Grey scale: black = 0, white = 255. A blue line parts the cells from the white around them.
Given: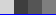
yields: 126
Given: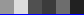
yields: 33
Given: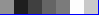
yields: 201
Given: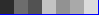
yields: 219
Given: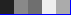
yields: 171
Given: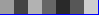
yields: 206
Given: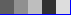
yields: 221
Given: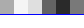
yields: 121
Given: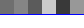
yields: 152
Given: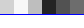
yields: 109
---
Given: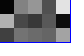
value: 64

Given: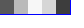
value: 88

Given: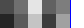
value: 37

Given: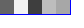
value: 100

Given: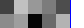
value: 139

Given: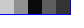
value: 203

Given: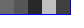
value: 105
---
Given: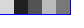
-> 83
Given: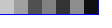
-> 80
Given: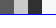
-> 48
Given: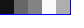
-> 131
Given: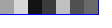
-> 19
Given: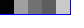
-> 113
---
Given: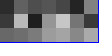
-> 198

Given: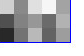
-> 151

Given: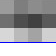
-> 78

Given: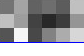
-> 40

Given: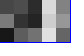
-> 36

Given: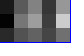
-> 157
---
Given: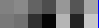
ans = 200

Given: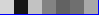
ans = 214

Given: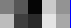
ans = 228

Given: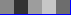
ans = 199

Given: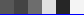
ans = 244

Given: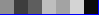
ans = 212
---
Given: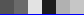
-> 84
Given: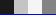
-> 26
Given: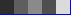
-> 45
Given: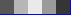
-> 86
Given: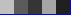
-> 192
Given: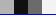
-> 179
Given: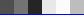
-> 79
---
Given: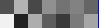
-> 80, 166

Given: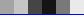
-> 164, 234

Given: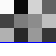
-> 250, 54

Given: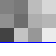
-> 129, 235

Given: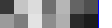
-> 55, 28

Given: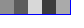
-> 143, 170

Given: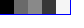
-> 1, 245

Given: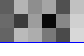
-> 94, 216
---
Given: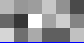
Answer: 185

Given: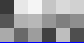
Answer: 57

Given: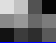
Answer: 223

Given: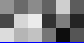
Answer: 147

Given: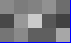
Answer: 138

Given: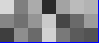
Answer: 216

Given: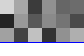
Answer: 213
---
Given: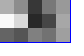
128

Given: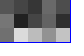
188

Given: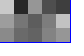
99

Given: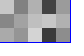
212

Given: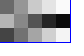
165

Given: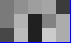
32

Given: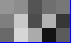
171
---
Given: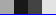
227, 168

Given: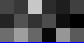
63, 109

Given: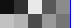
139, 194

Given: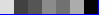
4, 222

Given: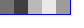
156, 114

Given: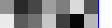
84, 234

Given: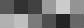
148, 177
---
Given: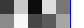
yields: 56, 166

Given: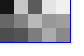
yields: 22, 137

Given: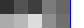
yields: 48, 111

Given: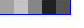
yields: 162, 84

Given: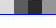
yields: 219, 150

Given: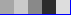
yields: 167, 221

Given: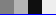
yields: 128, 238

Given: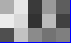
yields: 174, 127
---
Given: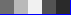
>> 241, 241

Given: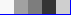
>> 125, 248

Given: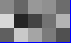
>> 67, 216

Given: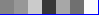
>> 55, 251

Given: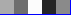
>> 252, 252

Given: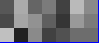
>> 95, 192

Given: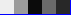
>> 11, 238

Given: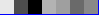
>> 179, 232

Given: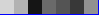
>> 106, 213

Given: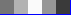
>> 250, 250
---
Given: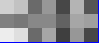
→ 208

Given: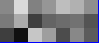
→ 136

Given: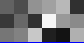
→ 98

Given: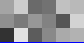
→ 164

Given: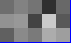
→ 110

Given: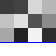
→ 60

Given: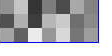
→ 145

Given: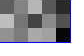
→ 95

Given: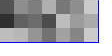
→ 83
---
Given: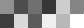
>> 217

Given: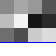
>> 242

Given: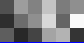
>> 108

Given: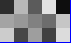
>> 152

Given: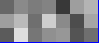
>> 186

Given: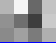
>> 111

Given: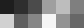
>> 95

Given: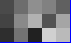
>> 137

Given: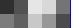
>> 96

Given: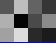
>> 5
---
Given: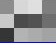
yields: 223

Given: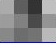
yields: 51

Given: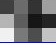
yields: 51

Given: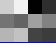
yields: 1

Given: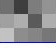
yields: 125

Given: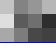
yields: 150

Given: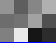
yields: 134

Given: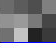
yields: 78
